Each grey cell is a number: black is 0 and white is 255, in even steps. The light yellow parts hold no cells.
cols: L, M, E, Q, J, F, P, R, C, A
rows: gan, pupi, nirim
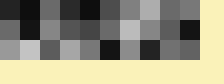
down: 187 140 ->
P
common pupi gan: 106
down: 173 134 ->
R
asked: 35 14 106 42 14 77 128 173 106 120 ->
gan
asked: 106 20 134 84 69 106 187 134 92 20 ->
pupi
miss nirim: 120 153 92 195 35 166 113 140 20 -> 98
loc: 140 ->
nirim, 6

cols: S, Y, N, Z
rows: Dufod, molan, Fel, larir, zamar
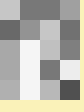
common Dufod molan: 198
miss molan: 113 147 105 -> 198
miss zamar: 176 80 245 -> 184
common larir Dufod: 120
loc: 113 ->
molan, 3

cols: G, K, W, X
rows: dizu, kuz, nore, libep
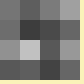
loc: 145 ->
nore, 0
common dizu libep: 94
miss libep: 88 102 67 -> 94
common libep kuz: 102
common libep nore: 88
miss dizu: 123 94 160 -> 117

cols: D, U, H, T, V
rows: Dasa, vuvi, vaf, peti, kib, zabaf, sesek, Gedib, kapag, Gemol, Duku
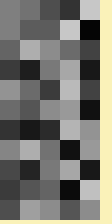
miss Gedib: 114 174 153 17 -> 133
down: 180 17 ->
T
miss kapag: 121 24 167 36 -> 72
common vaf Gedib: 174
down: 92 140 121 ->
H

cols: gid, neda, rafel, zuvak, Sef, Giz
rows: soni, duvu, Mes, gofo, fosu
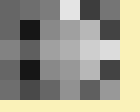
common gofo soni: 102
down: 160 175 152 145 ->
zuvak
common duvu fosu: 102
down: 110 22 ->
neda

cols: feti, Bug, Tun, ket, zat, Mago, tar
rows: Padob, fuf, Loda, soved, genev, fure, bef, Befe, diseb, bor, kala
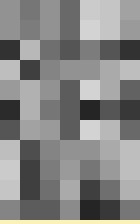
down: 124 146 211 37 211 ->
zat
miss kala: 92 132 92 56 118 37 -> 139
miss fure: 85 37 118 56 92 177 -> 43
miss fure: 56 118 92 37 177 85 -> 43
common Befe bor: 170

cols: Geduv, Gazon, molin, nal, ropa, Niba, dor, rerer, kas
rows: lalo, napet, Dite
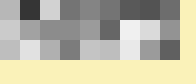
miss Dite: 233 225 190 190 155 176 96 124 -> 196
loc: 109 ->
lalo, 8
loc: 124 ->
Dite, 3

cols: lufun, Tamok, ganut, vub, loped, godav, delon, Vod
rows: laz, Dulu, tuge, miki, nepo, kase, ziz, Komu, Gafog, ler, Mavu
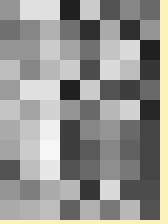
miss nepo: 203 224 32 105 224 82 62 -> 155
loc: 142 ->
Gafog, 5
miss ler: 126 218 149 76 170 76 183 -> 54
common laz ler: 149
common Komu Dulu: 134
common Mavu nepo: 82

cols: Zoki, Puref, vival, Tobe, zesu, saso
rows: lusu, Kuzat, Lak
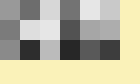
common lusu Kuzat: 230
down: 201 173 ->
saso
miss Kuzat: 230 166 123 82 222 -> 173

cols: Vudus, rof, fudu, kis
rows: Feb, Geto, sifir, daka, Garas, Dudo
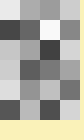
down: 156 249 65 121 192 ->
fudu
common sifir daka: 164
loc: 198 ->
sifir, 0
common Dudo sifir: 213
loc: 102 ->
Geto, 1
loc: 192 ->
Garas, 2
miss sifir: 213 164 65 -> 198

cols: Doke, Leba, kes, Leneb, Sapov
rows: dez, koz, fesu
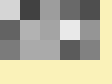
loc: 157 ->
dez, 2
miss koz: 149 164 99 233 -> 178
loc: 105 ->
dez, 3
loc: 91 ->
fesu, 3
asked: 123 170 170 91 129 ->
fesu
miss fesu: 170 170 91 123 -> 129

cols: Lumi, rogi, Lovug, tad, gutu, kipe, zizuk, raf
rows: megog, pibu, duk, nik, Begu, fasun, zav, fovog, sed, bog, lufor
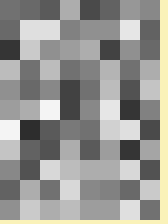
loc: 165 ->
fovog, 7
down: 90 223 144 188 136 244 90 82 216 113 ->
Lovug
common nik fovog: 173
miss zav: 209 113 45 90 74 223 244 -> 121
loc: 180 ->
nik, 5
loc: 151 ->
megog, 6

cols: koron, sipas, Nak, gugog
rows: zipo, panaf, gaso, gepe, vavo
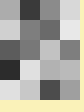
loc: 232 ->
panaf, 3
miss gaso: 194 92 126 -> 120
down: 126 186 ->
gugog

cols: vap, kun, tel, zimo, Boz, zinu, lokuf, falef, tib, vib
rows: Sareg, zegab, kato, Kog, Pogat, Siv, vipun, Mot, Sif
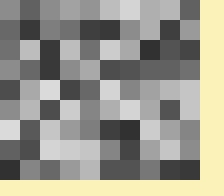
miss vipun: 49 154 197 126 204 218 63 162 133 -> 89
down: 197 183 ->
Boz
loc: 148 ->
Sareg, 4
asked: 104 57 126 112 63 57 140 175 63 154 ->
zegab

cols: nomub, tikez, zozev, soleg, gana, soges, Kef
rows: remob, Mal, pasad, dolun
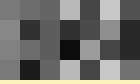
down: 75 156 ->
gana
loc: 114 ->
dolun, 6
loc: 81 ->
remob, 6

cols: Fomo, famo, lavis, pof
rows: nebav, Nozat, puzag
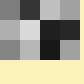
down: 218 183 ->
famo
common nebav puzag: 161
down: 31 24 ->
lavis
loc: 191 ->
nebav, 2
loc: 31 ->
Nozat, 2

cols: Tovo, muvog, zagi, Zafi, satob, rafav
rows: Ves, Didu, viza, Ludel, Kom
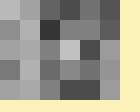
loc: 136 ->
Ludel, 3
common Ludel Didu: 177
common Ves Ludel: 114

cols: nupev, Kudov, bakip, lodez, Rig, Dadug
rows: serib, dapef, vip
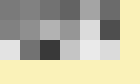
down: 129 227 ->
nupev
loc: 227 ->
vip, 0
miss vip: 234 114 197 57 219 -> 227
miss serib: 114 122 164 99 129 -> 107
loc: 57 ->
vip, 2
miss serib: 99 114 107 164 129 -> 122

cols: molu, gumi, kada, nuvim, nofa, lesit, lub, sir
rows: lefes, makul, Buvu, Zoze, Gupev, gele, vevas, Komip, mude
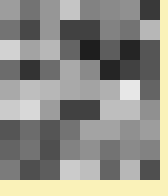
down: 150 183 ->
kada
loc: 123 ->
mude, 0
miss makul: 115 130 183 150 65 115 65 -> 72
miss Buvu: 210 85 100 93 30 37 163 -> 183
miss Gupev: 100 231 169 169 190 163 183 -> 176

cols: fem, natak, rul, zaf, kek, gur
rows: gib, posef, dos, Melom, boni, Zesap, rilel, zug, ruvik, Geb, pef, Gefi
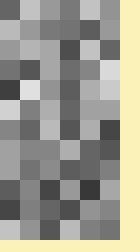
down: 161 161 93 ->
fem
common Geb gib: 153
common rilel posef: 186
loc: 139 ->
ruvik, 2
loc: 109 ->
Melom, 3
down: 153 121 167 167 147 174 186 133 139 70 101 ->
rul

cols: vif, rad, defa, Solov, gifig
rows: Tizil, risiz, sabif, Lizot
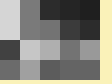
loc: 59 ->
risiz, 3
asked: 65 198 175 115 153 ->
sabif
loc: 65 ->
sabif, 0
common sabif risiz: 115
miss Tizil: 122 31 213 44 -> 37
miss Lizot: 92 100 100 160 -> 107

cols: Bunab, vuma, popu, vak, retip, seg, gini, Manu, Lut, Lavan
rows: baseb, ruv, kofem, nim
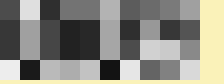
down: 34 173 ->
vak
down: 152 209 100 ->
Manu
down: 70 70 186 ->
popu
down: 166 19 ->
seg
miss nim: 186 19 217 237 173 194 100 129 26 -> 230
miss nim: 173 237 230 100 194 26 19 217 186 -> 129

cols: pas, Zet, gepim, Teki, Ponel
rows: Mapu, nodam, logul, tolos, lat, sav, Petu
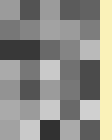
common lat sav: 155
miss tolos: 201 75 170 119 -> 113
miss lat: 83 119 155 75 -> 147

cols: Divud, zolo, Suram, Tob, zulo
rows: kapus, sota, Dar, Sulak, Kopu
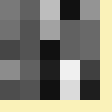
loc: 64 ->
Sulak, 4
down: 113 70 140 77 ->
Divud
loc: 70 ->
Dar, 0
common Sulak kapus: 97
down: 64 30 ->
zulo
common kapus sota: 97

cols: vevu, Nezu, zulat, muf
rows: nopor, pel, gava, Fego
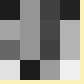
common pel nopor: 149
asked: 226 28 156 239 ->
Fego
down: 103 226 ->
vevu
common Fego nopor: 28

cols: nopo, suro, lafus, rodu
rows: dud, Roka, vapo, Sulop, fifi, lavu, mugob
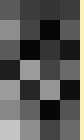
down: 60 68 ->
suro
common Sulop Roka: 68
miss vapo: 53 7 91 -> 22
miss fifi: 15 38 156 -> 150
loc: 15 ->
fifi, 3

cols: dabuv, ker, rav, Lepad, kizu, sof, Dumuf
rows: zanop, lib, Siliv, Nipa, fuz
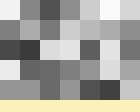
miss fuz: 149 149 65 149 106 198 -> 81
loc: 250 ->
zanop, 5
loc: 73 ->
Siliv, 0

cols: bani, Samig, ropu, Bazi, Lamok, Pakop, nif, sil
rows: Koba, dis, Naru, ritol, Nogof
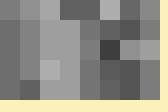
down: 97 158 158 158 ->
Bazi
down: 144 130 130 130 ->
Samig
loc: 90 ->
ritol, 5
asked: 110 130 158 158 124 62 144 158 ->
Naru
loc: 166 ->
Koba, 2

